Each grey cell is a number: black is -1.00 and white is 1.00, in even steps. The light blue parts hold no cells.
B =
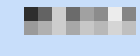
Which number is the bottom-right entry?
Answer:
0.50
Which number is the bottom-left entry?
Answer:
0.21
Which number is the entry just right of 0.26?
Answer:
0.10
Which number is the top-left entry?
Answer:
-0.64
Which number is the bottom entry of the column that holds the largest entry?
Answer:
0.67

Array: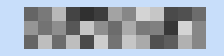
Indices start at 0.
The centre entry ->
-0.15
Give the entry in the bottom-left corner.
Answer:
-0.21
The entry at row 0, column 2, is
0.44
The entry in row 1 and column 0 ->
0.17
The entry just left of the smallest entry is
-0.47
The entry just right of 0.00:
-0.57
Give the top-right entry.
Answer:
-0.15
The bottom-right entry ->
0.06
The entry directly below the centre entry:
-0.10
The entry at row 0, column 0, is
-0.21
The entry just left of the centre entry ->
0.11

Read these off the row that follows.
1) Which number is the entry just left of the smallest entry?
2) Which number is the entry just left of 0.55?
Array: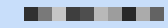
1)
0.23
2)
-0.05

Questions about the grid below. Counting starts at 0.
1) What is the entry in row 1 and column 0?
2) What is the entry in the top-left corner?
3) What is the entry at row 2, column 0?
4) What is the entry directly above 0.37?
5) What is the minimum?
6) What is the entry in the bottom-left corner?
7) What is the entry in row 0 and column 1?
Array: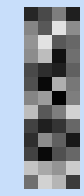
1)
0.04
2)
-0.70
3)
0.16
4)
-0.76
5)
-0.98
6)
-0.13
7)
-0.43

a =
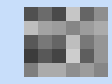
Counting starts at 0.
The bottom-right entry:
0.05
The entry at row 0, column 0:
-0.37
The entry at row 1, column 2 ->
0.22
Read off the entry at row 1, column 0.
0.49
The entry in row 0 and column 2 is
-0.42
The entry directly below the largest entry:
0.11
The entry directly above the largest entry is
0.49
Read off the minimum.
-0.53
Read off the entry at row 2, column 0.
-0.31

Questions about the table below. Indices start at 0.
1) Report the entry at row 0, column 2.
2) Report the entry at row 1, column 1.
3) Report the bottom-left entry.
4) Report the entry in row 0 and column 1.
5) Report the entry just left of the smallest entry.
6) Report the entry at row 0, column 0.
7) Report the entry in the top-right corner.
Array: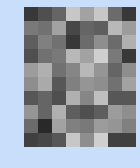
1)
-0.21
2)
-0.11
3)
-0.50
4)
-0.38
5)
-0.16
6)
-0.56
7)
-0.56

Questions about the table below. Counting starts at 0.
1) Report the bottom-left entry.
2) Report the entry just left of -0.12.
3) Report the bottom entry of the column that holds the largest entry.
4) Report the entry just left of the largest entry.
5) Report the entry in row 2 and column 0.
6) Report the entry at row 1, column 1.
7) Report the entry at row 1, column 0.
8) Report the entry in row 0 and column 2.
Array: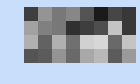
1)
-0.34
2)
0.38
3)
0.44
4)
0.64
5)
0.38
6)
0.00
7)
0.27
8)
-0.06

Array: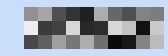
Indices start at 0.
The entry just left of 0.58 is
-0.86
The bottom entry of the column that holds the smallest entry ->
-0.91
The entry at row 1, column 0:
0.86
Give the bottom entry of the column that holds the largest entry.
-0.43
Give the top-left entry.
0.14
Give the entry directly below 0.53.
-0.81
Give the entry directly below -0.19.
0.69
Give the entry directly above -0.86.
0.03
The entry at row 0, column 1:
0.30

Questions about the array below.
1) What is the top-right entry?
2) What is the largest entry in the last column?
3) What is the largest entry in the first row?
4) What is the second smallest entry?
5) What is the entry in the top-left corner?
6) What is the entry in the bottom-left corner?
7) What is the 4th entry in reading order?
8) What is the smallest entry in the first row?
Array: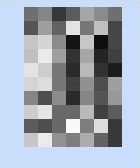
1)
-0.13
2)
0.25
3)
0.30
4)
-0.84
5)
-0.13
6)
0.55
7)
-0.28
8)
-0.56

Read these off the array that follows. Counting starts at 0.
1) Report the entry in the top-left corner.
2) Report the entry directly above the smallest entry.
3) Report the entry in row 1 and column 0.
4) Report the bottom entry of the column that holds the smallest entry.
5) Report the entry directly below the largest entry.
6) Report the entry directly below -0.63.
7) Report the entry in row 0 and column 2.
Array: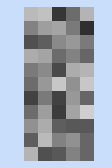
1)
0.46
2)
0.41
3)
0.02
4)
-0.20
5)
-0.31
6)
-0.04
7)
-0.58

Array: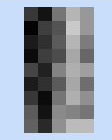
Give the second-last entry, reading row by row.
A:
0.47
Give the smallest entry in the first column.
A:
-0.97
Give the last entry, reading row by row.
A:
0.47
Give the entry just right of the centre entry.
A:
0.37
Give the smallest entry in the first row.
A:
-0.85
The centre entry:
0.03
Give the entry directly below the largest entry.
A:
0.42
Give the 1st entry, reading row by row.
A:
-0.57
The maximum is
0.58
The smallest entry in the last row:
-0.68
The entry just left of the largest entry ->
-0.35
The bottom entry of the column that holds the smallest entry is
-0.24
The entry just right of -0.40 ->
0.31

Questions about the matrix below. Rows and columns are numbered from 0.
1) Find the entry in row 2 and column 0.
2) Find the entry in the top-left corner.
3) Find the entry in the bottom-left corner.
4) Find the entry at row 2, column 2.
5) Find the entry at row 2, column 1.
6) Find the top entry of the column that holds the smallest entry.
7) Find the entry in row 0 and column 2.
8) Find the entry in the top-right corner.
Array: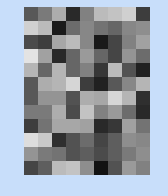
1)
-0.41
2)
-0.31
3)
-0.46
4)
0.31
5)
-0.52
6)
0.47
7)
0.36
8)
-0.52
